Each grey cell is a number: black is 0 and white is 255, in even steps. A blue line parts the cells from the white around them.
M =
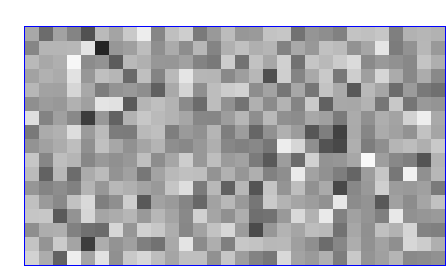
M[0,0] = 168
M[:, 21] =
[142, 193, 185, 201, 195, 97, 160, 126, 83, 147, 145, 170, 145, 234, 185, 108, 176]
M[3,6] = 182
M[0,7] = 201
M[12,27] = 140
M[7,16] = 102
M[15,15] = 199
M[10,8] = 119
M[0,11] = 206
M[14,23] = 167
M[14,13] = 194
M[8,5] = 192
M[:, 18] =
[198, 130, 208, 207, 118, 179, 144, 176, 237, 157, 142, 148, 179, 153, 179, 185, 217]
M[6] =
[223, 131, 160, 137, 60, 152, 98, 178, 199, 186, 179, 166, 135, 134, 157, 182, 142, 185, 144, 140, 168, 160, 123, 171, 144, 174, 163, 210, 238, 169]
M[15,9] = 114
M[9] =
[198, 134, 190, 181, 135, 153, 144, 152, 191, 141, 166, 205, 152, 190, 155, 162, 123, 89, 157, 107, 209, 147, 150, 167, 249, 158, 136, 127, 84, 179]
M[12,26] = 161
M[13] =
[197, 199, 90, 147, 214, 165, 172, 182, 153, 183, 164, 137, 209, 165, 144, 174, 111, 114, 153, 217, 178, 234, 129, 161, 148, 128, 232, 145, 150, 154]
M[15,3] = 164
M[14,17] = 151
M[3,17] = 80
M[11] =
[150, 132, 141, 129, 180, 151, 184, 176, 163, 153, 197, 222, 123, 184, 97, 183, 84, 197, 148, 190, 145, 170, 72, 136, 153, 207, 156, 153, 160, 122]
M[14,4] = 112
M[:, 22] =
[129, 187, 203, 120, 170, 168, 123, 65, 72, 150, 126, 72, 232, 129, 114, 135, 125]
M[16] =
[210, 172, 98, 238, 164, 226, 144, 201, 215, 189, 165, 191, 191, 145, 198, 157, 131, 119, 217, 163, 154, 176, 125, 201, 148, 160, 181, 137, 140, 145]
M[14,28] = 131
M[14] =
[142, 173, 175, 129, 112, 107, 215, 150, 209, 199, 173, 135, 162, 194, 215, 156, 75, 151, 179, 165, 189, 185, 114, 167, 144, 192, 178, 213, 131, 128]
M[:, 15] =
[151, 192, 114, 158, 210, 115, 182, 157, 129, 162, 150, 183, 153, 174, 156, 199, 157]
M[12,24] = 147
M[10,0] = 187
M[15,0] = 195
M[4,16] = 141
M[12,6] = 143
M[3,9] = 132

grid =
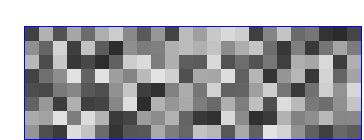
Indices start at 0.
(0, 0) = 65
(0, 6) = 204
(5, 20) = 121
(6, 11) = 100
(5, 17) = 79
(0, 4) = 108
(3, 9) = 227
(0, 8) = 90
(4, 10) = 129
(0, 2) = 82
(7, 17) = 227
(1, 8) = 124
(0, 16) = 63
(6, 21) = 184
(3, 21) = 212
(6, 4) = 219
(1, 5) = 92
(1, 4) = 194
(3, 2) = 141
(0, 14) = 217
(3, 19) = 183
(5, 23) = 196
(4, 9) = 48
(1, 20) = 57
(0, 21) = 51
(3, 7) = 133
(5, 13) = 106
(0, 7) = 137
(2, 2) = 199
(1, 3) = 62
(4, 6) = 145
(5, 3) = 176
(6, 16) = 47
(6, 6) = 58
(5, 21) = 110
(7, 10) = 125

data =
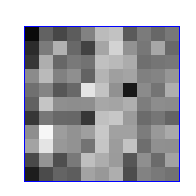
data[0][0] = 10
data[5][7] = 175
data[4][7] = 24
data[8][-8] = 146
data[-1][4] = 163
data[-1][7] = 76
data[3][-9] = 129
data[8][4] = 115
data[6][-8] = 103
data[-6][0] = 97
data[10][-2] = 121
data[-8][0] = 139
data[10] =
[29, 75, 100, 93, 163, 152, 174, 76, 130, 121, 114]
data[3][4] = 99
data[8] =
[163, 228, 152, 146, 115, 197, 156, 195, 110, 144, 143]
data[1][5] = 165
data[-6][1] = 197
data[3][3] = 143
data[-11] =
[10, 98, 71, 92, 130, 187, 194, 90, 123, 103, 120]
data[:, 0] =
[10, 43, 55, 139, 112, 97, 55, 142, 163, 73, 29]
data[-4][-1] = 170
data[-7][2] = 86
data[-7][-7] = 228
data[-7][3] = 104
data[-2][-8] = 121
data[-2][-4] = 86
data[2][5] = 192
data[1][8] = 119

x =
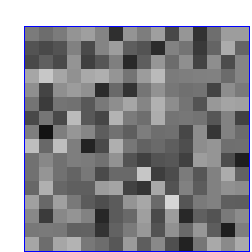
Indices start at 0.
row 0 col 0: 123
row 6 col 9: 173
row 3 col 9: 186
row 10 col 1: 149
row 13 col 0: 136
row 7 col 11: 71
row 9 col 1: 136
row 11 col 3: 95
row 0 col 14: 157
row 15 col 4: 120
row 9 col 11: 64
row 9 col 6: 146
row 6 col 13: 86
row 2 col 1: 95
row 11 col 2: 103
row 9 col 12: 157
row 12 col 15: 94
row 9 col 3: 126
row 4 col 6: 105
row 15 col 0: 166
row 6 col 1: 118
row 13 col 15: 140
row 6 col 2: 73
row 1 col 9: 43
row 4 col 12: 115
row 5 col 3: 113
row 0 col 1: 109
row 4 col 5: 43
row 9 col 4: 123
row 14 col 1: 122
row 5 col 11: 116
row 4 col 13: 67
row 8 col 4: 35
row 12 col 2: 160
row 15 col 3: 179
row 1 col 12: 57

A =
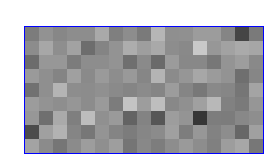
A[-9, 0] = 124
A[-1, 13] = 128
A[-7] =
[108, 151, 151, 124, 141, 141, 147, 111, 138, 106, 155, 136, 136, 119, 148, 157, 137]
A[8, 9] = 125
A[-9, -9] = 122
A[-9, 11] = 144
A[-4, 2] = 142
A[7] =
[76, 160, 178, 133, 119, 148, 132, 124, 134, 139, 160, 125, 151, 130, 141, 103, 160]
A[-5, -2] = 118
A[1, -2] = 170
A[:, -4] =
[156, 151, 119, 155, 137, 184, 125, 130, 128]
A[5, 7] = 196
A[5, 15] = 122
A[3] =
[154, 143, 132, 160, 138, 154, 141, 153, 134, 180, 139, 150, 167, 155, 147, 111, 134]
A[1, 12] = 201
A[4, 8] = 139
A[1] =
[140, 167, 142, 162, 109, 132, 147, 173, 158, 169, 141, 137, 201, 151, 162, 170, 166]
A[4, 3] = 141
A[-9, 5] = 169
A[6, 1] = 111
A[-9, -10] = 141
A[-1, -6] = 154
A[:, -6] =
[144, 137, 136, 150, 133, 144, 148, 125, 154]
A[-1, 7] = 117
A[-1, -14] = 139
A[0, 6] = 127

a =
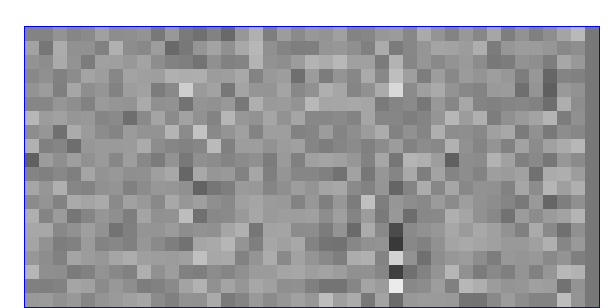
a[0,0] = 131
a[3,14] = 158
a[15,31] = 169
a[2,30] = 147
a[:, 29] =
[148, 164, 137, 157, 170, 152, 149, 175, 136, 157, 163, 135, 155, 137, 151, 145, 142, 148, 157, 154]
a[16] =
[151, 141, 129, 164, 156, 151, 165, 173, 159, 157, 156, 160, 192, 167, 169, 130, 148, 172, 137, 162, 148, 137, 126, 172, 176, 131, 210, 146, 112, 142, 151, 156, 141, 125, 152, 149, 152, 137, 147, 127, 120]
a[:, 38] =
[164, 136, 167, 132, 153, 174, 124, 141, 171, 151, 174, 159, 126, 162, 112, 134, 147, 184, 114, 189]
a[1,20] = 127
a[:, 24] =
[134, 128, 160, 170, 145, 165, 165, 156, 128, 130, 119, 130, 192, 156, 171, 145, 176, 145, 164, 120]
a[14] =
[167, 167, 136, 145, 159, 146, 115, 128, 148, 148, 155, 141, 146, 144, 165, 176, 118, 163, 164, 140, 141, 124, 147, 106, 171, 137, 75, 138, 145, 151, 167, 155, 168, 160, 146, 128, 170, 137, 112, 144, 120]
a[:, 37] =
[142, 150, 125, 102, 95, 110, 180, 121, 161, 119, 171, 181, 102, 155, 137, 176, 137, 150, 157, 131]
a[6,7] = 110
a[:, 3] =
[134, 145, 147, 140, 166, 142, 150, 171, 110, 158, 127, 134, 170, 118, 145, 129, 164, 123, 165, 152]
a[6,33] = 125
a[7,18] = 158
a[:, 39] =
[185, 142, 152, 129, 146, 141, 144, 135, 183, 139, 157, 175, 144, 180, 144, 153, 127, 178, 147, 148]
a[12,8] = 153
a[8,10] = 134
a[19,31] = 116
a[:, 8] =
[147, 136, 163, 159, 161, 170, 138, 147, 171, 136, 144, 140, 153, 164, 148, 151, 159, 175, 125, 166]
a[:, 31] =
[152, 156, 154, 155, 136, 167, 156, 142, 145, 141, 141, 136, 158, 165, 155, 169, 156, 145, 183, 116]
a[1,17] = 144
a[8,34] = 129
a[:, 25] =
[151, 171, 123, 136, 171, 122, 134, 172, 140, 166, 150, 149, 126, 122, 137, 147, 131, 134, 155, 163]
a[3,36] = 151
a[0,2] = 147
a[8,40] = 120
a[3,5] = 157
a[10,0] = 132
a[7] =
[141, 150, 112, 171, 155, 140, 132, 155, 147, 147, 180, 139, 195, 137, 148, 160, 131, 158, 158, 130, 133, 156, 132, 142, 156, 172, 130, 145, 133, 175, 141, 142, 136, 160, 168, 123, 145, 121, 141, 135, 120]
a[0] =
[131, 131, 147, 134, 138, 160, 141, 143, 147, 120, 152, 122, 112, 130, 105, 151, 176, 126, 156, 138, 152, 147, 160, 131, 134, 151, 155, 135, 170, 148, 131, 152, 135, 166, 126, 146, 128, 142, 164, 185, 120]
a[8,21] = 125
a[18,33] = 156
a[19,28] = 155

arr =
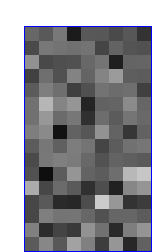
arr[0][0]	103
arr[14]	[128, 44, 68, 57, 146, 113, 42, 126, 148]
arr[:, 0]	[103, 74, 145, 65, 91, 113, 113, 126, 92, 74, 81, 171, 71, 71, 128, 91]
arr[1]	[74, 120, 115, 112, 115, 69, 99, 84, 81]
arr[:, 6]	[74, 99, 31, 155, 108, 100, 91, 99, 92, 99, 110, 33, 151, 102, 42, 150]
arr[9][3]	123
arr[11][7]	135
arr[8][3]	125
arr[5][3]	149
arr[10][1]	14
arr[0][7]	87
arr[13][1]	127
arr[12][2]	42
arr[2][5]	116
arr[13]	[71, 127, 116, 117, 103, 81, 102, 102, 92]
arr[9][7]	95
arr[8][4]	116
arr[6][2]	107
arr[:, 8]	[51, 81, 101, 92, 64, 102, 105, 98, 118, 90, 198, 149, 60, 92, 148, 97]
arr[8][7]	113
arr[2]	[145, 73, 79, 81, 104, 116, 31, 100, 101]
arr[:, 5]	[87, 69, 116, 132, 115, 98, 109, 146, 69, 82, 92, 78, 203, 81, 113, 61]
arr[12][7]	51
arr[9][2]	127
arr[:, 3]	[27, 112, 81, 131, 63, 149, 119, 98, 125, 123, 149, 90, 39, 117, 57, 162]
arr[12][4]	77
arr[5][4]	36
